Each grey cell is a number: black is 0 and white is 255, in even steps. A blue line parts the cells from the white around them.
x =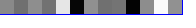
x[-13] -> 137
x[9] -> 3
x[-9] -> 230

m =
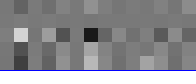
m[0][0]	120
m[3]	[119, 81, 123, 105, 138, 120, 165, 131, 115, 125, 119, 136, 114, 130]
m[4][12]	111
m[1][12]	122
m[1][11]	120
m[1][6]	119
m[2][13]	101
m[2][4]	82
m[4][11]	142
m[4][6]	184
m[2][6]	25
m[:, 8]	[118, 121, 136, 115, 112]
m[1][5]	121
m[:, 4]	[130, 120, 82, 138, 145]
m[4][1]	63
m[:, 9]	[123, 121, 113, 125, 126]
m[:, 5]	[121, 121, 122, 120, 120]

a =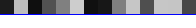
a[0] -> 28
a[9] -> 198
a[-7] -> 23
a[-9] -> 205
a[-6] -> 127

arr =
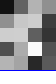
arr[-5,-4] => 18
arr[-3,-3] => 207
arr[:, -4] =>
[18, 144, 206, 79, 180]
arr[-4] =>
[144, 199, 205, 61]
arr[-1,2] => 40
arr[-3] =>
[206, 207, 95, 52]

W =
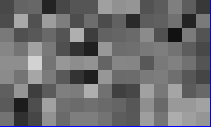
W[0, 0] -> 72
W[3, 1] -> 116
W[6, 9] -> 71
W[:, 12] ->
[127, 113, 17, 115, 129, 111, 165, 153, 173]
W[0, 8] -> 145
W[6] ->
[95, 149, 62, 91, 127, 124, 174, 113, 64, 71, 161, 120, 165, 91, 104]
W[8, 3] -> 146
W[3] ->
[134, 116, 162, 121, 79, 50, 31, 152, 109, 111, 121, 126, 115, 93, 72]
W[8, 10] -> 158
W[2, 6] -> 61
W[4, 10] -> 88
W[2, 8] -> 101
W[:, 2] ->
[103, 81, 88, 162, 210, 166, 62, 78, 70]
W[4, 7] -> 100
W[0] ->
[72, 100, 103, 35, 71, 85, 85, 160, 145, 149, 82, 92, 127, 93, 56]
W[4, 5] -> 141
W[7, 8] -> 101
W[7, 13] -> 153
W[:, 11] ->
[92, 96, 80, 126, 121, 125, 120, 105, 117]
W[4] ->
[142, 142, 210, 116, 151, 141, 147, 100, 134, 133, 88, 121, 129, 113, 84]
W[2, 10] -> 139
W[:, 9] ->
[149, 42, 106, 111, 133, 108, 71, 87, 88]
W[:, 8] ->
[145, 97, 101, 109, 134, 107, 64, 101, 93]
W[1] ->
[76, 169, 81, 157, 126, 77, 109, 76, 97, 42, 93, 96, 113, 35, 122]
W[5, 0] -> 139
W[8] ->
[115, 48, 70, 146, 106, 126, 126, 115, 93, 88, 158, 117, 173, 159, 149]
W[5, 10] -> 122
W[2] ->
[121, 80, 88, 105, 84, 175, 61, 98, 101, 106, 139, 80, 17, 123, 83]
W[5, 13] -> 87
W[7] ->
[90, 28, 78, 161, 112, 107, 112, 106, 101, 87, 143, 105, 153, 153, 162]
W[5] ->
[139, 116, 166, 123, 89, 51, 31, 151, 107, 108, 122, 125, 111, 87, 69]
